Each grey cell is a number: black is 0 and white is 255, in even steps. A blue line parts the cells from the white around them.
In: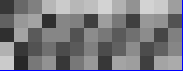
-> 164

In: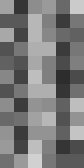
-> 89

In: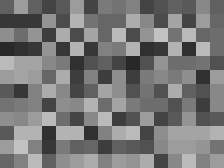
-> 129

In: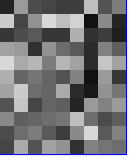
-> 117

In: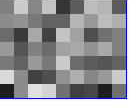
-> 30

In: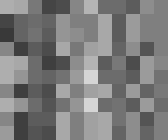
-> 100
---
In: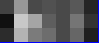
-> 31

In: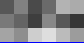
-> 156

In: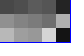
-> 20

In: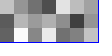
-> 195

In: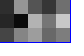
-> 125

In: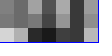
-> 185

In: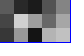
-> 193
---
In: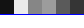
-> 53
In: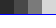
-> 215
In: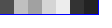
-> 35
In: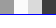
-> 61
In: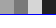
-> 34
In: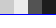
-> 29
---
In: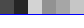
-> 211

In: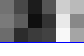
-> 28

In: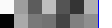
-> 92

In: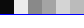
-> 137

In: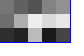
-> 83

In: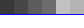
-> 93
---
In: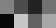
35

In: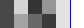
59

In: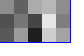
69

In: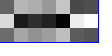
26

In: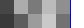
70

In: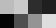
31

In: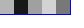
120
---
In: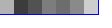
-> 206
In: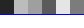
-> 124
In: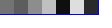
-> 42
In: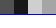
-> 165
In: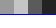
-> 35
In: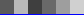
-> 208
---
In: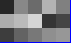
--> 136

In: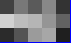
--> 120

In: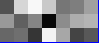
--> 214

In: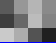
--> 151

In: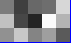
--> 63

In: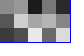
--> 152

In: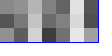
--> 145

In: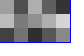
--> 79
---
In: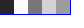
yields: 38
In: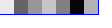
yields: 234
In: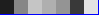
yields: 30
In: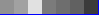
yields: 145
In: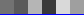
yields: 114
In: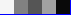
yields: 245
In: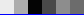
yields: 236
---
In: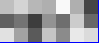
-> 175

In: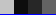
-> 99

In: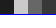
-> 56

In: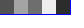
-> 238

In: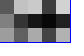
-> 61

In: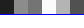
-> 251

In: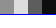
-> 14
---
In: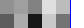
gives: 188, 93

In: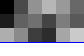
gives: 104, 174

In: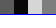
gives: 126, 91

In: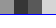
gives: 213, 149

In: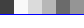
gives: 149, 64

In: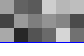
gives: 190, 169
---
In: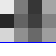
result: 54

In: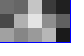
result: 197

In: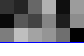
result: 103

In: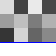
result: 234

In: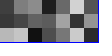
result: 140

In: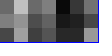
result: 106
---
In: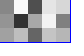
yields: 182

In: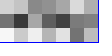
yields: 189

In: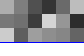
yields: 100

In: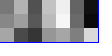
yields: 217

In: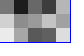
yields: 221

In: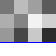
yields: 45

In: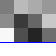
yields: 110

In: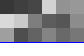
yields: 119

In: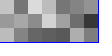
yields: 126
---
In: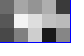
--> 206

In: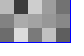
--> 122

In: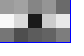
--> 92

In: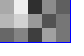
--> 62

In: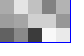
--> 59

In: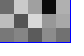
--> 91

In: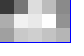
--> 207

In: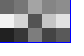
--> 125
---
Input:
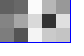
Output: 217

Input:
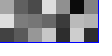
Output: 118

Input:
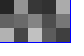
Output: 132

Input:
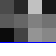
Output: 128

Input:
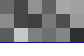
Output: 63

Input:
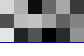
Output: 194

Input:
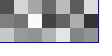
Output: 250

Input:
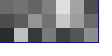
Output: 149
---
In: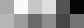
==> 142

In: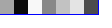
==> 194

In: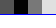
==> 3

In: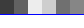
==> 206

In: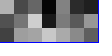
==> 170

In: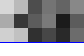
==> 71

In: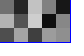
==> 63

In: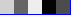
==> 238

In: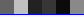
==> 54

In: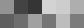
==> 118
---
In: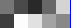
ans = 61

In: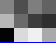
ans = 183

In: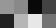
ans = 33

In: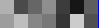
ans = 157

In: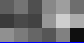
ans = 58

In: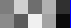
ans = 139
